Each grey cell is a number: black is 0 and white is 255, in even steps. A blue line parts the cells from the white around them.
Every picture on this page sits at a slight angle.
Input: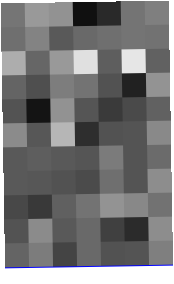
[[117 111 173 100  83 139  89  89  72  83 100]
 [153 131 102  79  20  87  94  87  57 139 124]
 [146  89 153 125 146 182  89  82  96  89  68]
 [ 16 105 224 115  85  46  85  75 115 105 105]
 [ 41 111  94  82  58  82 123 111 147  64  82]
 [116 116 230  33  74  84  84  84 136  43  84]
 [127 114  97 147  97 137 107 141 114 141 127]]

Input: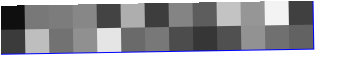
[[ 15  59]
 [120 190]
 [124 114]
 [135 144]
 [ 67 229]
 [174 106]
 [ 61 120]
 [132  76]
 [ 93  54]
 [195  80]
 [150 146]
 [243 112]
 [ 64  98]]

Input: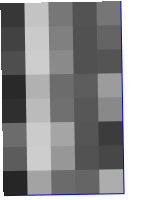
[[ 55  66  78  41  47 108  92  38]
 [195 202 205 177 187 203 205 163]
 [119 128 138 108 112 165 151 107]
 [ 83  81  81  93  87  85  82 101]
 [118 100  84 156 137  60  71 173]]

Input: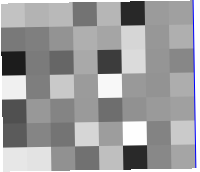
[[194 121  28 240  80  91 231]
 [179 127 123 126 152 133 227]
 [185 147 102 201 132 116 145]
 [115 175 169 155 154 214 113]
 [182 165  60 248 110 157 191]
 [ 40 214 219 153 145 254  41]
 [155 151 149 147 154 131 136]
 [160 175 135 173 160 202 165]]

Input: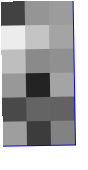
[[ 66 236 190 152  73 158]
 [149 196 138  35 100  60]
 [156 164 144 164  98 130]]

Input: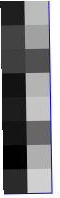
[[ 31  67  63  19  29  20   1  42]
 [188 161  80 180 197 103 175 208]]

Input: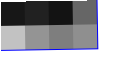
[[ 23 194]
 [ 33 148]
 [ 19 126]
 [102 143]]
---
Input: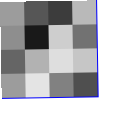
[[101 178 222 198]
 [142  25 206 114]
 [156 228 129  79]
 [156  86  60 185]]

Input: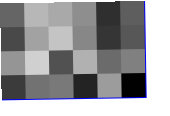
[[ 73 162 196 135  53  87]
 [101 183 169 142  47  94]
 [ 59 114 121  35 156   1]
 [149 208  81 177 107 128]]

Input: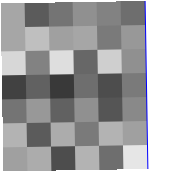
[[215 130 222 103 207 144]
 [179  91 172 122 179 160]
 [166 191 160 166 122 152]
 [166  91 116 144 130 110]
 [116 152  97 144  85 137]
 [160 172  77 179 110 230]
 [ 65  97  57 110  77 122]]

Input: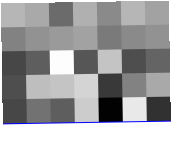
[[ 71  94 253  86 196  78 100]
 [ 78 190 196 212  57 130 169]
 [130 146 154 162 122 138 146]
 [182 169 107 176 138 182 162]
 [ 71 114  94 204   2 233  49]]

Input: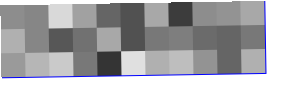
[[141 134 217 161 101  81 168  60 141 147 168]
 [154 182 202 120  52 224 176 190 147 101 176]
 [176 134  87 113 168  81 120 126 107 101 120]]

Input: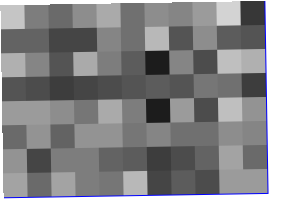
[[163 106 163 125 118 184  69  92  76 155 155]
 [155 155 141 118 170 125  28 155  76 191 147]
 [147  69 125 125  99  92  61  76  99 163 106]
 [197 125 106 141 170 112 141 133 155 211  55]
 [106 147  99 147 147 118 133 112 112 141 133]
 [176 133  84 170 125  92  28 133  76 191 176]
 [ 99  99  69  69 133 112 184  84 141  92  84]
 [ 84  76  61  69  76  84  92  84 118 112  61]]
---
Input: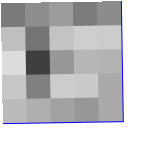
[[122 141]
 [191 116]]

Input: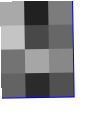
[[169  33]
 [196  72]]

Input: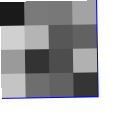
[[ 26 122]
 [208 180]]

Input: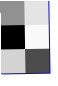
[[145 228]
 [  0 249]]

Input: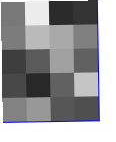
[[120 236]
 [124 186]]

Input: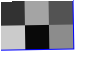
[[ 50 164]
 [203   9]]

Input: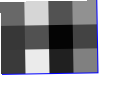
[[104 214]
 [ 55  81]]
